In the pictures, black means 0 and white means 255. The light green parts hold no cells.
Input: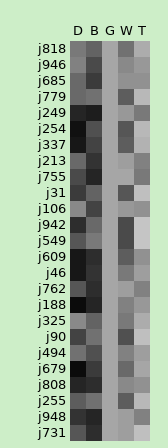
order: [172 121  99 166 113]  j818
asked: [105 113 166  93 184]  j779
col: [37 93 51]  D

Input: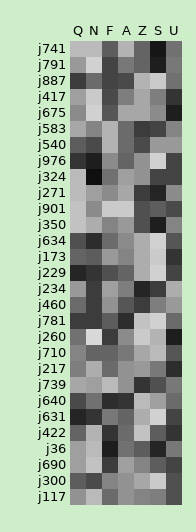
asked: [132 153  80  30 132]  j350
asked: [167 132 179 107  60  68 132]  j583
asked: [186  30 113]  j36
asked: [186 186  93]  j741
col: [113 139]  F
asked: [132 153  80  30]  j350

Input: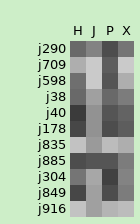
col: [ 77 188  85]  P
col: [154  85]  J
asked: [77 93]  j178
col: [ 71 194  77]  H
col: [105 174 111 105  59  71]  H

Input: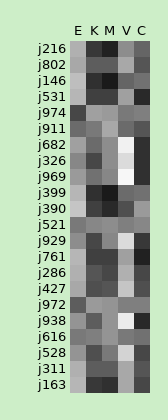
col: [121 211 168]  V
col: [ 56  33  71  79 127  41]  C
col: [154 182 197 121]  E
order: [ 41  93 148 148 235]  j938
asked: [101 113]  j146
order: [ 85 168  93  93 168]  j802

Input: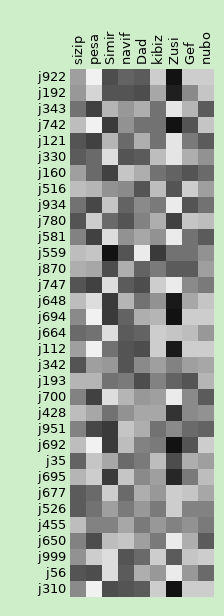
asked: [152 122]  j526
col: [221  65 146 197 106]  Simir
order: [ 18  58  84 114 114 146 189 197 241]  j742

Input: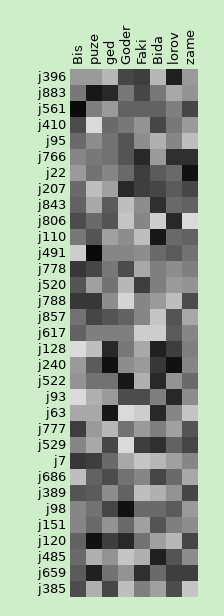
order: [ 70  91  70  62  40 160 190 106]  j207
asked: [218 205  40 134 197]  j63
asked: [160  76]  j385
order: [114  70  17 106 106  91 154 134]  j98
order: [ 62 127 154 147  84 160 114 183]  j520
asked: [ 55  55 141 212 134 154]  j788

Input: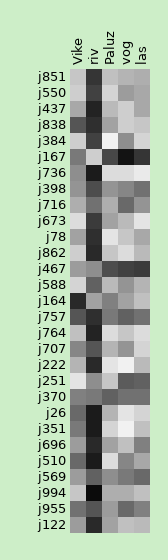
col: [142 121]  riv
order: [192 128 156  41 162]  j696

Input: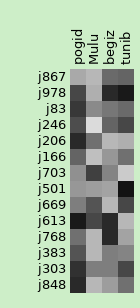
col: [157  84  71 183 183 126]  Mulu
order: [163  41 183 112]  j768
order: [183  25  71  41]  j613
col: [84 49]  pogid
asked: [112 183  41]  j768
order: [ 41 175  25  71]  j978
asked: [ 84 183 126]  j383

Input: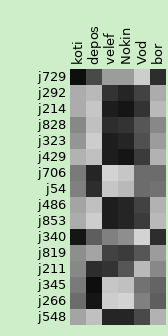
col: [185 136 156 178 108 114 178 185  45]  bor
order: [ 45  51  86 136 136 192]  j828

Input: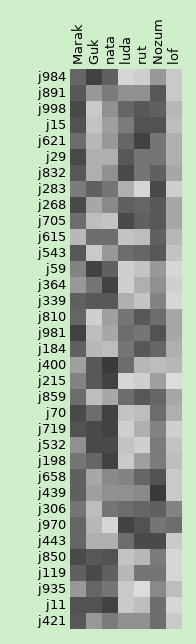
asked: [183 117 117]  j119
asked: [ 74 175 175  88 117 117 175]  j29

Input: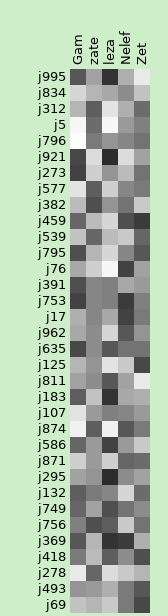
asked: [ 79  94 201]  j756
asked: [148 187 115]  j273
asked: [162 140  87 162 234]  j811
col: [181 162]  Gam

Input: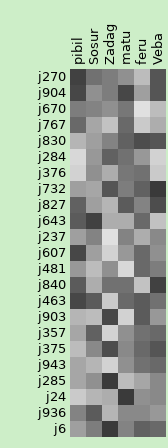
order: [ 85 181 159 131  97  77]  j830
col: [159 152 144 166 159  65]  Sosur
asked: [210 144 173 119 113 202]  j376
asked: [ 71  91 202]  j463

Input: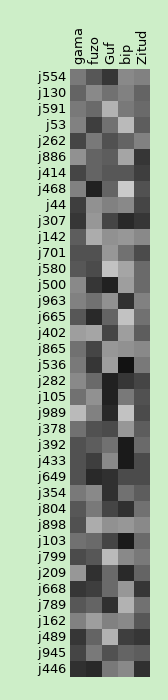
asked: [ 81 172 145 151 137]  j898
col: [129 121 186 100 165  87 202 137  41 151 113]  bip

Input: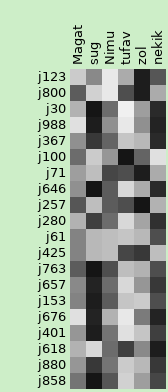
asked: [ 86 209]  j858
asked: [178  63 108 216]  j280
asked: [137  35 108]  j657
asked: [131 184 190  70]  j425
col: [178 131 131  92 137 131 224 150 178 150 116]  Magat
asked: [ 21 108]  j30
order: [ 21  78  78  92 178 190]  j763

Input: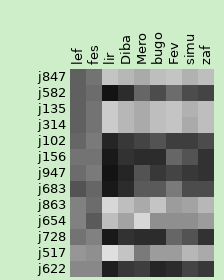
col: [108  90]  fes
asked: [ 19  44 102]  j582

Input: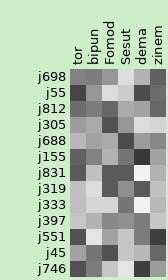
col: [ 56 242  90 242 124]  dema
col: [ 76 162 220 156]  dema
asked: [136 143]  j397
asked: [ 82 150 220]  j305
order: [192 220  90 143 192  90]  j319
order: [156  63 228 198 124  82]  j746

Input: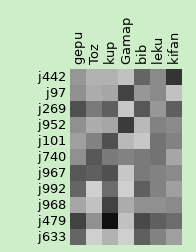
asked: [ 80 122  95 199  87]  j269
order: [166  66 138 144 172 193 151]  j97
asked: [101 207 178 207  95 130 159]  j633
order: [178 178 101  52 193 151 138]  j442

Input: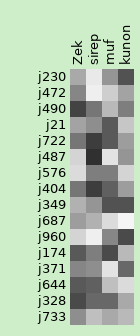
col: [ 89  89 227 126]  muf
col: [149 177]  sirep

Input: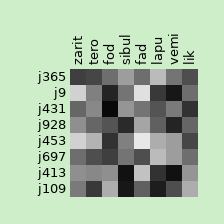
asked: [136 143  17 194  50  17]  j413
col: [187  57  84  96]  lapu
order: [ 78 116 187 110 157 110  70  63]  j365
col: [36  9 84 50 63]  fod
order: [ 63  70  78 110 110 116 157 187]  j365

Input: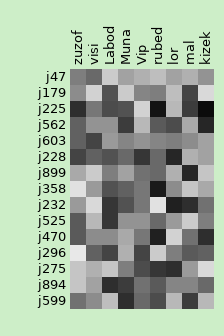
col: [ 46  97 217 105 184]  kizek
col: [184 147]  Vip
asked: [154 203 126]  j525
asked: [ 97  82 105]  j228
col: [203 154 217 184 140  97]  visi
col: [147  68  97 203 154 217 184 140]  visi
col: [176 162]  visi

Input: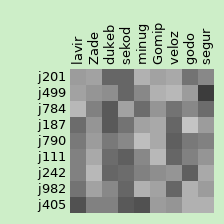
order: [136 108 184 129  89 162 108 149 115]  j784
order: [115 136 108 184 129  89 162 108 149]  j784
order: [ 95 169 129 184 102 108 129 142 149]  j242
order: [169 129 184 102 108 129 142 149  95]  j242
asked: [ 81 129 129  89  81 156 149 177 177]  j405
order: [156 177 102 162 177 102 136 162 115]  j982
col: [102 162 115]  sekod

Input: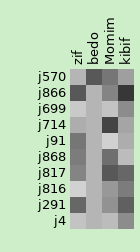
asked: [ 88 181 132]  j866
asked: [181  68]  j714

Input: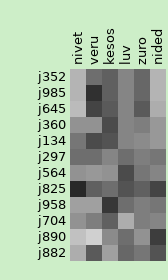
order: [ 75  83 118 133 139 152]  j134
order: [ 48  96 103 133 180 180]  j985
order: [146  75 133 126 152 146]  j360
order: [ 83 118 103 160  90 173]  j882
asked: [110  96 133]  j352
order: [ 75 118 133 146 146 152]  j564
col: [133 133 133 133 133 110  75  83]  luv

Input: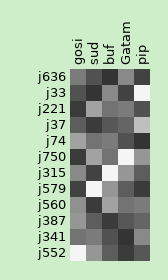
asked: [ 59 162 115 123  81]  j221
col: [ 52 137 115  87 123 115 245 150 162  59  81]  buf

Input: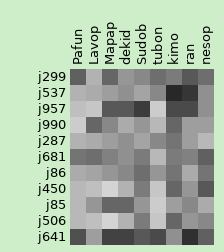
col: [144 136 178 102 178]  dekid
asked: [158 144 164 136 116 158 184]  j287
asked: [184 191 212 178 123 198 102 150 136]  j506
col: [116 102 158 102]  kimo
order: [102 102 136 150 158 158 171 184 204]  j990

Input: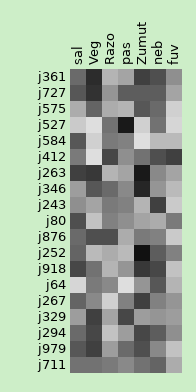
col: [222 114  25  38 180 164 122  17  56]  Zumut
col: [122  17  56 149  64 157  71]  Zumut
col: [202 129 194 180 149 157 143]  fuv

